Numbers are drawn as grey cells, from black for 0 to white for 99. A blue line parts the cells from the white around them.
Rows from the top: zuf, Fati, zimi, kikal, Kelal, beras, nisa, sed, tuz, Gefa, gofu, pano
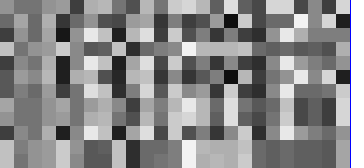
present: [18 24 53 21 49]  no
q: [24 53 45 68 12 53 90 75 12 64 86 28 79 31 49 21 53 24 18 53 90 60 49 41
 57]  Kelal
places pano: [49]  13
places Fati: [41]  1 3 6 20 21
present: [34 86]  no
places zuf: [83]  14 20 21 25

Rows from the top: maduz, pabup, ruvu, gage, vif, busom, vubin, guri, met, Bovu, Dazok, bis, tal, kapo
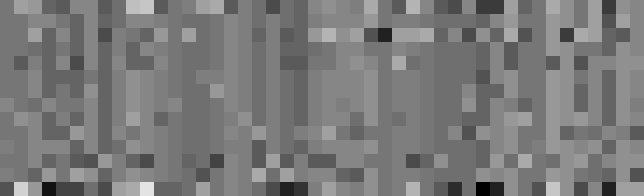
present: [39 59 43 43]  no
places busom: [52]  3 11 17 24 25 26 36 43 46
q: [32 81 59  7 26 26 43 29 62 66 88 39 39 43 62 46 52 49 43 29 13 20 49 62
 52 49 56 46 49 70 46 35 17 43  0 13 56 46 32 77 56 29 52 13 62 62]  kapo
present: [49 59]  yes
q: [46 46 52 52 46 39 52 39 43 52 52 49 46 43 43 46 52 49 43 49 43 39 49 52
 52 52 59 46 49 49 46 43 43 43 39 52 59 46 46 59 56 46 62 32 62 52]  pabup

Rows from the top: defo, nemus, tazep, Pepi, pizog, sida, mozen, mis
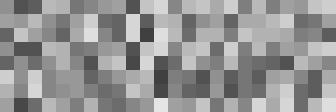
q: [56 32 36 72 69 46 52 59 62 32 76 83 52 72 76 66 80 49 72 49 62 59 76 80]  defo
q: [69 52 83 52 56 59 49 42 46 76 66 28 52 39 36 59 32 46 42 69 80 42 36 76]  mozen
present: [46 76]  yes
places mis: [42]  3 9 22

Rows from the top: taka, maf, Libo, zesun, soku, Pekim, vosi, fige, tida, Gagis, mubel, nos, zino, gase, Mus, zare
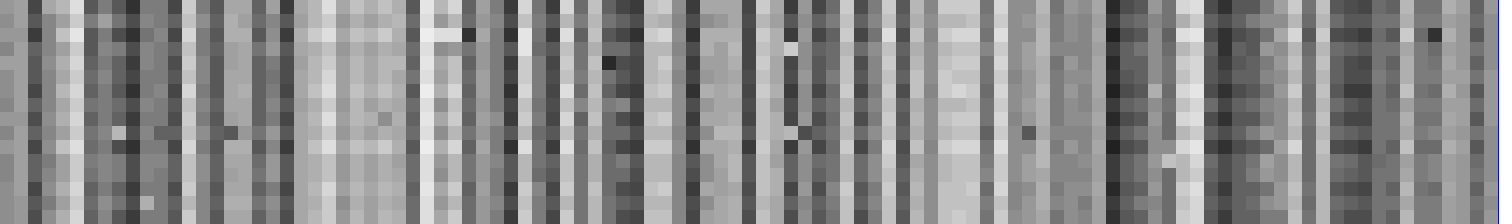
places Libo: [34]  7 16 19 30 44 82 90 94 100 106
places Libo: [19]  10 34 37 46 50 88 103
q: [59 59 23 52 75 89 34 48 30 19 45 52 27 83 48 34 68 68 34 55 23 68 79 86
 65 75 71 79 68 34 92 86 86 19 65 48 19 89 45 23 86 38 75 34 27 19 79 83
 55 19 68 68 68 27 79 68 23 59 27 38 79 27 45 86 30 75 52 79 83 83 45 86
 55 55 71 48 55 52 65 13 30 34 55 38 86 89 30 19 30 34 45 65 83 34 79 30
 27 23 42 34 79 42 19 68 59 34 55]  Libo
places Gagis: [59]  18 20 25 35 91 105
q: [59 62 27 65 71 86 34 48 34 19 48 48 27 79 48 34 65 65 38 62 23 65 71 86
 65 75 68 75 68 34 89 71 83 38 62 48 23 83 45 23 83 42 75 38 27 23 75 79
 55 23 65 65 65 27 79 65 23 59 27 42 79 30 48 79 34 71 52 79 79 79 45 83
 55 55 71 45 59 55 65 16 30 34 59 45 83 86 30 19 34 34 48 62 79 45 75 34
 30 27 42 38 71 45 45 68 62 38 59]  taka
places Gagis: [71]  9 33 38 47 48 52 53 57 61 68 85 93 95

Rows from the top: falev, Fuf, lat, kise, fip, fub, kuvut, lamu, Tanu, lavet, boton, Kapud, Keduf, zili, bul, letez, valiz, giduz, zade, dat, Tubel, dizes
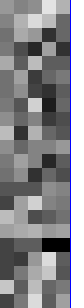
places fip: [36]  2 4 5
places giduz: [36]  2 3
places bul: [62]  2
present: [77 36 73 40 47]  yes
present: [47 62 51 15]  yes

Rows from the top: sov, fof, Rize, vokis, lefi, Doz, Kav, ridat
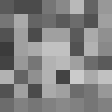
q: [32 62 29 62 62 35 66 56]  Rize
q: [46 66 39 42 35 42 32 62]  fof
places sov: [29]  2 3
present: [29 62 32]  no
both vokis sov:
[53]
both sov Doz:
[39]
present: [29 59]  no

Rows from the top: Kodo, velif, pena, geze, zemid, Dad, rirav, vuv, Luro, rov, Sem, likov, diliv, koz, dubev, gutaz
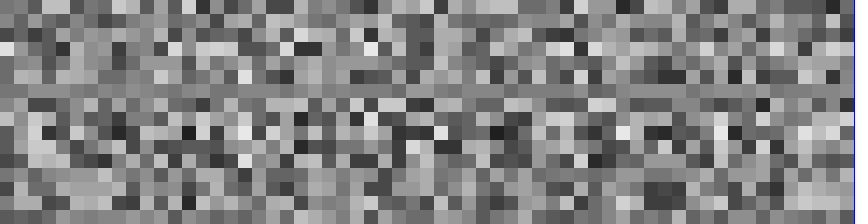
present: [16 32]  yes
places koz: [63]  6 7 8 19 24 26 38 44 60

